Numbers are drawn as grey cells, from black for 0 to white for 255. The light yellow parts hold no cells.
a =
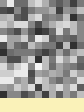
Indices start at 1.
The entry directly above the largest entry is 48
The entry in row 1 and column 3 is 108
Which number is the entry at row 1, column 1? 148
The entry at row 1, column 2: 234
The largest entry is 246
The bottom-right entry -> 190
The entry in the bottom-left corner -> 48
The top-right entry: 121
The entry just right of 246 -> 190
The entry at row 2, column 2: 64
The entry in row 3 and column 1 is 175
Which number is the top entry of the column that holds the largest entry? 218
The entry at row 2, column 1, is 77

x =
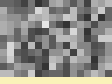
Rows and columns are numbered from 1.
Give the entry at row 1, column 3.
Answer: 90
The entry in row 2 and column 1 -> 174
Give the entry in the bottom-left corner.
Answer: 187
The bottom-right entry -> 90
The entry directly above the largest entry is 187
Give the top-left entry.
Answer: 102
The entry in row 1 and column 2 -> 102
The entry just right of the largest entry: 118
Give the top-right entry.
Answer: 187
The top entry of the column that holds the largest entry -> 78
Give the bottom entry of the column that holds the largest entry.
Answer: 90
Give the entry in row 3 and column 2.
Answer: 145
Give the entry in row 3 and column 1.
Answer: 161
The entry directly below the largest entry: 78
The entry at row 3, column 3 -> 145
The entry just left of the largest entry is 118

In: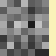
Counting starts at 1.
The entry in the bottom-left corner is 131
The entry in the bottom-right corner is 42
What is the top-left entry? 170
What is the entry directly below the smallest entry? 131
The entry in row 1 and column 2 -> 117
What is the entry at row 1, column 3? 80
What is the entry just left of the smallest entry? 170
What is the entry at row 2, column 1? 92
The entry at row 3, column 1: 146
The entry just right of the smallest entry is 194
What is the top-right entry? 131

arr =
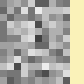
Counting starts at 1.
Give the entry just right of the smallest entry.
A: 118
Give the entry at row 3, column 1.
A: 161
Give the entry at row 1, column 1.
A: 130
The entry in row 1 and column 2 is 161
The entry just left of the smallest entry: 222
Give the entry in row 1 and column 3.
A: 176
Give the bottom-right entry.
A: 93
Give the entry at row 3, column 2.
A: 105
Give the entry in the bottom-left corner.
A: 161
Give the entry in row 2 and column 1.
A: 105
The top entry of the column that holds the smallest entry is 93
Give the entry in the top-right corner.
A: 118
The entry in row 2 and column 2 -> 176
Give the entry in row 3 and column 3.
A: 145
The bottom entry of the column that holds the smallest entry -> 161
